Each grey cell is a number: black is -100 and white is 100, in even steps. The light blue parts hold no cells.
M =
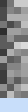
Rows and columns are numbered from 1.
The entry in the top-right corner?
59
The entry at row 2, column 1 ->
-41
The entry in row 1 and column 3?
59
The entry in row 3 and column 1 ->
-41
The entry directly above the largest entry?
-17
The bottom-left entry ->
-28
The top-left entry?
-53
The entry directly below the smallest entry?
-28
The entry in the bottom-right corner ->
-7
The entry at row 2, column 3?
-7
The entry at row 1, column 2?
-7
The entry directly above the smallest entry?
-7
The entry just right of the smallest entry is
25

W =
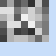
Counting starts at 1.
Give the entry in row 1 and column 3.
-40
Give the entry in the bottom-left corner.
-52
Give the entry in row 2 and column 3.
-4
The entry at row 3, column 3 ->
-28
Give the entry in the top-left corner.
-28
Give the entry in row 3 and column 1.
39
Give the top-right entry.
-40
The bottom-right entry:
39

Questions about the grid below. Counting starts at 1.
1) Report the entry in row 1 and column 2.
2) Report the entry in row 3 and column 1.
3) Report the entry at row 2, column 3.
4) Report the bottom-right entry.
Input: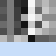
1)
-3
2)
-39
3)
-52
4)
-16

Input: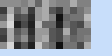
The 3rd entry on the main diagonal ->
-42
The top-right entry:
1
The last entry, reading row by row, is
34
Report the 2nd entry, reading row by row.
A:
11
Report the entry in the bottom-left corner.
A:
11
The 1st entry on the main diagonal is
11
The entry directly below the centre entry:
21
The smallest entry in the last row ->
-87
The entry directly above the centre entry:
34
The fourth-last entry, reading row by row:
-9
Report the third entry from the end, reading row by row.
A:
-9
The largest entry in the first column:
21
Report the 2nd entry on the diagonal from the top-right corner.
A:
-9
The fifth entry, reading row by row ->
21
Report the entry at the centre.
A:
-20
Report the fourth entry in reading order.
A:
1
